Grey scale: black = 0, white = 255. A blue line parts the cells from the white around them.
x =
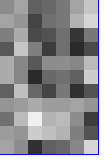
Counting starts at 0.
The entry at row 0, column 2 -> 96
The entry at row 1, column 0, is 163
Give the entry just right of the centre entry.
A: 112
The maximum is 239
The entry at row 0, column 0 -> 141
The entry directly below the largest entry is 205
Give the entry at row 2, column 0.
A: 127
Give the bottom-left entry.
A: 163
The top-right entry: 198
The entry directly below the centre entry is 68
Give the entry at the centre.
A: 104
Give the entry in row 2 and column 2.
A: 74
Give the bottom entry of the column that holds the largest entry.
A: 48

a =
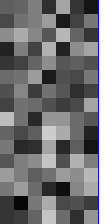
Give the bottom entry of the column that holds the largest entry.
197
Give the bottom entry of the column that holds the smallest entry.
60
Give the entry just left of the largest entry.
94
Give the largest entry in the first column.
190
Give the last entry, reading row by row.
149
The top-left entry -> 94
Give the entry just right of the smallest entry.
120
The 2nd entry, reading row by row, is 100
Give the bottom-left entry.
53
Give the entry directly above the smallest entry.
156
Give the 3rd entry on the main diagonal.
134
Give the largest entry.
205
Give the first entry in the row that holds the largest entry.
100
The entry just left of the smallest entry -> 53
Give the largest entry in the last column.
184
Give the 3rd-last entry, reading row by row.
107
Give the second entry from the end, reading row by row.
46
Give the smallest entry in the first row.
20
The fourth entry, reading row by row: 46
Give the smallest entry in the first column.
34
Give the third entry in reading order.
126
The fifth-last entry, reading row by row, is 100
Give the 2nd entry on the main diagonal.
114
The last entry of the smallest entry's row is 60

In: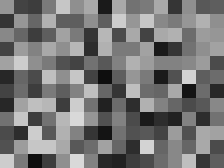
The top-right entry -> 94
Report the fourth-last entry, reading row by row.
136
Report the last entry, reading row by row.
94
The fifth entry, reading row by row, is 198
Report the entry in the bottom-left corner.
205
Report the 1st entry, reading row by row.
150
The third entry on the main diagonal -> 61
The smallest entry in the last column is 39
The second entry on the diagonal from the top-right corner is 177
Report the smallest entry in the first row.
26
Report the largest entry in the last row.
217
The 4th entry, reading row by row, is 122
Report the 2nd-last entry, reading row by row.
53
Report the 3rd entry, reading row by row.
61
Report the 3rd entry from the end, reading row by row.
191
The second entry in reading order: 67
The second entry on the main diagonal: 150
